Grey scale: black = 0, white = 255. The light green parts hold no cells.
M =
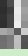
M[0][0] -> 49
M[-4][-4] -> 47
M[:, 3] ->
[150, 161, 154, 144, 203, 84, 81]
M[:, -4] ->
[49, 46, 49, 47, 168, 110, 112]
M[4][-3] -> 156
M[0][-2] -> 227
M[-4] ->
[47, 68, 237, 144]
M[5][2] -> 191

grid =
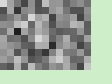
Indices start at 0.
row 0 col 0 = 216
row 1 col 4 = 146
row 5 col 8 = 130
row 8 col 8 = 205
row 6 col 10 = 142
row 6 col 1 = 146
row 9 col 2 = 176
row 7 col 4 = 63
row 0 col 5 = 79
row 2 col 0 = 103
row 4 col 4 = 123
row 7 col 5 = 88
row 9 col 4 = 187
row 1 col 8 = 165
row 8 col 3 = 150
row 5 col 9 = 173
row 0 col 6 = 190
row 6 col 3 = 97
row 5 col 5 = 215
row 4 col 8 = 91
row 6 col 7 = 43
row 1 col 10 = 83
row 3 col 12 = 92
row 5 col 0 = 166
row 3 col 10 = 182
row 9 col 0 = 99
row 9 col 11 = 71
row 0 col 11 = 142
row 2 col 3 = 118
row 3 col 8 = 134
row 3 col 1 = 138
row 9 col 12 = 197
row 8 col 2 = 190

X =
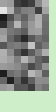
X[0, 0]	161
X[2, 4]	136
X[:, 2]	[64, 101, 125, 181, 110, 76, 125, 88, 128, 139, 122, 97, 85]
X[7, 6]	174
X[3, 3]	116
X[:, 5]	[138, 63, 173, 176, 159, 115, 96, 129, 100, 102, 158, 141, 130]
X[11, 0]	103
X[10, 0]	30
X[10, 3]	94
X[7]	[177, 139, 88, 51, 92, 129, 174]
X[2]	[27, 79, 125, 98, 136, 173, 116]
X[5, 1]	104
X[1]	[228, 177, 101, 127, 131, 63, 163]
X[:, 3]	[49, 127, 98, 116, 94, 41, 112, 51, 181, 117, 94, 51, 88]
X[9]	[154, 148, 139, 117, 73, 102, 146]
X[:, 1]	[154, 177, 79, 109, 120, 104, 118, 139, 160, 148, 109, 33, 161]
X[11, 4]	96
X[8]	[173, 160, 128, 181, 142, 100, 83]
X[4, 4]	155
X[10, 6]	95

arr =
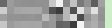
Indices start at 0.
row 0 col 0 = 104
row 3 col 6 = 144
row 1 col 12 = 167
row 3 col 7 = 152
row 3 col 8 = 98
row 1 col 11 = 225
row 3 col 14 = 153
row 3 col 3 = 166
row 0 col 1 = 156
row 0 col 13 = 94
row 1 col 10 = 80
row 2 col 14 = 145
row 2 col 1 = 147
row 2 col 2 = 147
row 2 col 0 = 158
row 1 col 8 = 60
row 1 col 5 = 168

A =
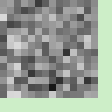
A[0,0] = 150
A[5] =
[76, 203, 184, 134, 181, 134, 188, 162, 142, 133, 104, 156, 202, 152]
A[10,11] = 128
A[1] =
[157, 142, 105, 75, 93, 125, 158, 137, 95, 165, 160, 179, 91, 147]
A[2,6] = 147
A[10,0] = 124
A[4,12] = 108
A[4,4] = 110
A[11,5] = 164
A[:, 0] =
[150, 157, 216, 115, 113, 76, 107, 88, 162, 104, 124, 148, 107, 104]
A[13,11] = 122
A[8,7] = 89
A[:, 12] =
[108, 91, 158, 99, 108, 202, 191, 112, 116, 124, 154, 54, 121, 167]
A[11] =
[148, 201, 86, 91, 172, 164, 161, 90, 50, 114, 93, 173, 54, 96]
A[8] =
[162, 116, 119, 90, 76, 133, 128, 89, 129, 188, 142, 161, 116, 137]
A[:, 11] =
[120, 179, 77, 135, 103, 156, 94, 127, 161, 196, 128, 173, 124, 122]
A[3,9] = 110
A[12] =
[107, 160, 120, 155, 75, 80, 98, 24, 126, 179, 87, 124, 121, 145]
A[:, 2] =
[109, 105, 136, 84, 157, 184, 216, 177, 119, 210, 180, 86, 120, 217]
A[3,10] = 154
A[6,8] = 171
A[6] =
[107, 199, 216, 188, 139, 127, 92, 161, 171, 112, 122, 94, 191, 153]
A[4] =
[113, 153, 157, 174, 110, 169, 117, 153, 111, 120, 134, 103, 108, 148]
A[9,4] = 114
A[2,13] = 152
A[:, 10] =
[139, 160, 122, 154, 134, 104, 122, 191, 142, 132, 125, 93, 87, 121]
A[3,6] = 146
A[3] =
[115, 71, 84, 119, 106, 129, 146, 154, 165, 110, 154, 135, 99, 137]
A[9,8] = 106

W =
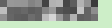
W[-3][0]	98
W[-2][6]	132
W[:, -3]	[179, 196, 95]
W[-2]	[190, 100, 98, 104, 93, 98, 132, 154, 87, 78, 73, 196, 99, 141]
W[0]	[98, 152, 150, 149, 131, 140, 67, 178, 182, 70, 93, 179, 146, 59]
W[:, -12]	[150, 98, 94]
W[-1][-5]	104
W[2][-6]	154
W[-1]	[144, 102, 94, 92, 109, 99, 187, 213, 154, 104, 177, 95, 99, 112]
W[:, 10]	[93, 73, 177]

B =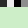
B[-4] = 41
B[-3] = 237
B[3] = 141
